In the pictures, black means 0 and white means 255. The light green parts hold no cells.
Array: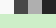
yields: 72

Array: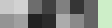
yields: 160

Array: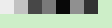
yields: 194

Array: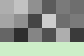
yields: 46

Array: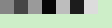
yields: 69

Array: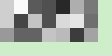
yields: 99

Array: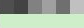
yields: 67

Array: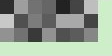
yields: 114

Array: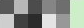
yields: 64
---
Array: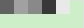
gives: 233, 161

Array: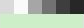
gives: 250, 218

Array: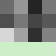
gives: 215, 162

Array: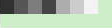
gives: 243, 204

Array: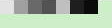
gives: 227, 191

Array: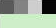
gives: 206, 131
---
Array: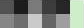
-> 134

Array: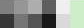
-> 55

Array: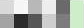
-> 164

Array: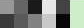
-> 58

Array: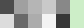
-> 220

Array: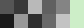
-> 26

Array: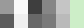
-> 92

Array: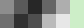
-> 111
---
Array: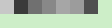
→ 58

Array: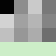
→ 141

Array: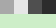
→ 230

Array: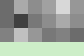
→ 170

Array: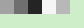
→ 111

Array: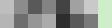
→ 140

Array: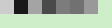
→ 24

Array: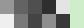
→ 99

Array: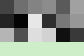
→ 111
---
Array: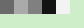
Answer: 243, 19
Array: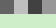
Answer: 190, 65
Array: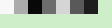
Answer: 248, 8
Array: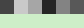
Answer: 201, 37
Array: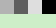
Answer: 222, 1
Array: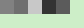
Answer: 200, 51
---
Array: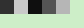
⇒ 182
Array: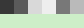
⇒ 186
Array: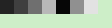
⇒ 226
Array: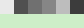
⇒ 60
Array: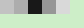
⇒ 217
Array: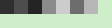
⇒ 183
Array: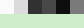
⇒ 122
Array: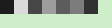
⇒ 49
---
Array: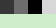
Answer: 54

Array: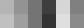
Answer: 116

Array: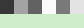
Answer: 98

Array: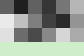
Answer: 74

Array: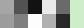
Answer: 127

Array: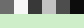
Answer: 56

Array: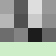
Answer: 109
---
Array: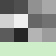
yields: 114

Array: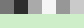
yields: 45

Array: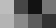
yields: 117

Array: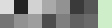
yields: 158

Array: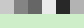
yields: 132

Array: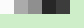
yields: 251

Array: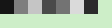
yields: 197
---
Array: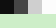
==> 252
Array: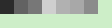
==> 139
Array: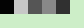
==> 48
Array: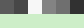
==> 49
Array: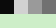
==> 113
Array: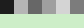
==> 124
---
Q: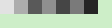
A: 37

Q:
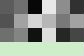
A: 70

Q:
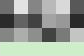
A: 196

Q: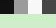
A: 70

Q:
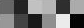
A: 4

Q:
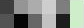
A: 29

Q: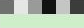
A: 60
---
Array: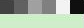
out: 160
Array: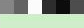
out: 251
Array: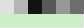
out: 18
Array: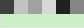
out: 161
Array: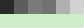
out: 123
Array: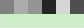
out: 148
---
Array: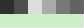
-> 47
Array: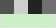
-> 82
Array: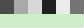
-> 76
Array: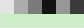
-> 228
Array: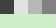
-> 64
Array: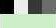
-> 0
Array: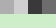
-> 174
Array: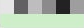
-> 229
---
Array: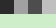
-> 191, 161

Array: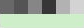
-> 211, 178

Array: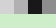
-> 211, 177

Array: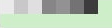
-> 234, 223

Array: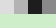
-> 221, 179

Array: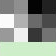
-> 251, 240
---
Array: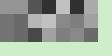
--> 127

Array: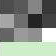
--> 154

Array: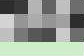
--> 76

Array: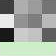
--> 203

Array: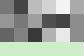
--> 179

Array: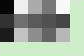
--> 141
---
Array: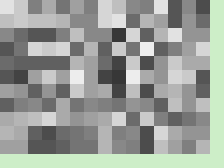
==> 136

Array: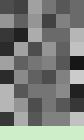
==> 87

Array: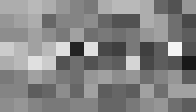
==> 82

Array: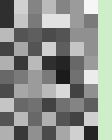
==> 155

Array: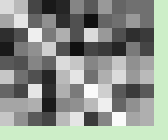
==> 112

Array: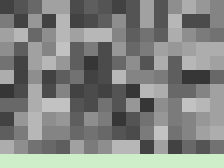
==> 151
